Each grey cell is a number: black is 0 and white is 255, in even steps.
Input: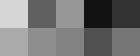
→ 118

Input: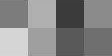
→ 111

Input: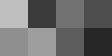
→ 39

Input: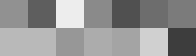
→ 61

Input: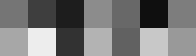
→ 153

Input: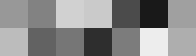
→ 174
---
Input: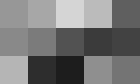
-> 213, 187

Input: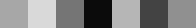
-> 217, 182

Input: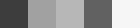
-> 246, 183

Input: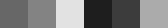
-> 226, 171

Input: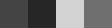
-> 211, 111

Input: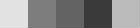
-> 226, 186

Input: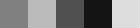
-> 221, 186

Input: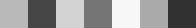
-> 247, 211

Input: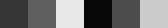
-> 231, 203
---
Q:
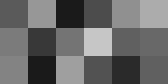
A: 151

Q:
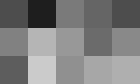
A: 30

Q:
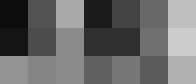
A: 82

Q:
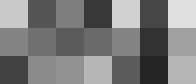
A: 84

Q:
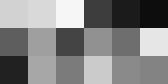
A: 217

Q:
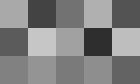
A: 67

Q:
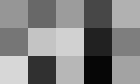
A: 104
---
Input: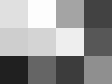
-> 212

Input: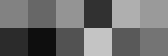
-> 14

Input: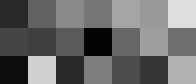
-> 62

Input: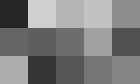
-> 94

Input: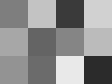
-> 100

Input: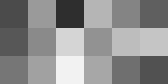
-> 138

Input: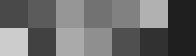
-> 65

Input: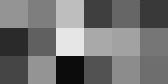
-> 96
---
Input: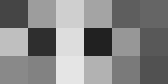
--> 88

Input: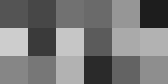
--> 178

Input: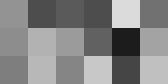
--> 163

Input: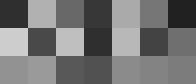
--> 111

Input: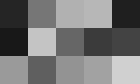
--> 67

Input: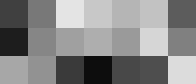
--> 128

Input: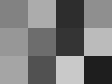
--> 187

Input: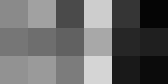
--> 31
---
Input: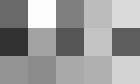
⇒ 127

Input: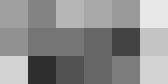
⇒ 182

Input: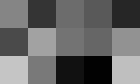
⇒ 108

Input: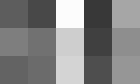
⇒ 252

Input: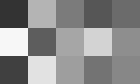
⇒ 123

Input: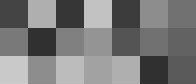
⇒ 54

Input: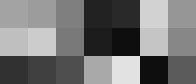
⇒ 127

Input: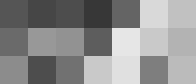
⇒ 77

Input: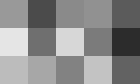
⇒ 138

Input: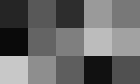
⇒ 45
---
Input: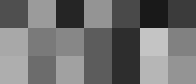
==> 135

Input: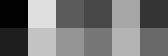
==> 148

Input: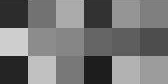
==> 134

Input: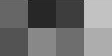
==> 110

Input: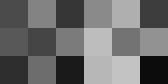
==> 123

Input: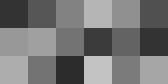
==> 115

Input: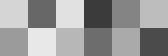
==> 183

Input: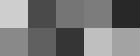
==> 53
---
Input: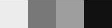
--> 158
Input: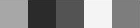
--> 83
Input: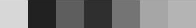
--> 94
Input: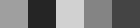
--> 209
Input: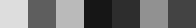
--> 186
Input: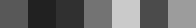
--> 48
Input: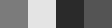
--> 42
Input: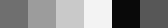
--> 201
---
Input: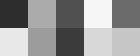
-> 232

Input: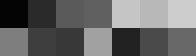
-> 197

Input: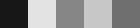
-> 199

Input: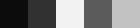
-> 194

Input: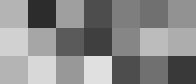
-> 216

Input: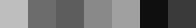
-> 160

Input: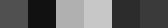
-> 176

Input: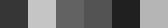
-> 181

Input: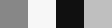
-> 191

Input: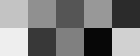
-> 209
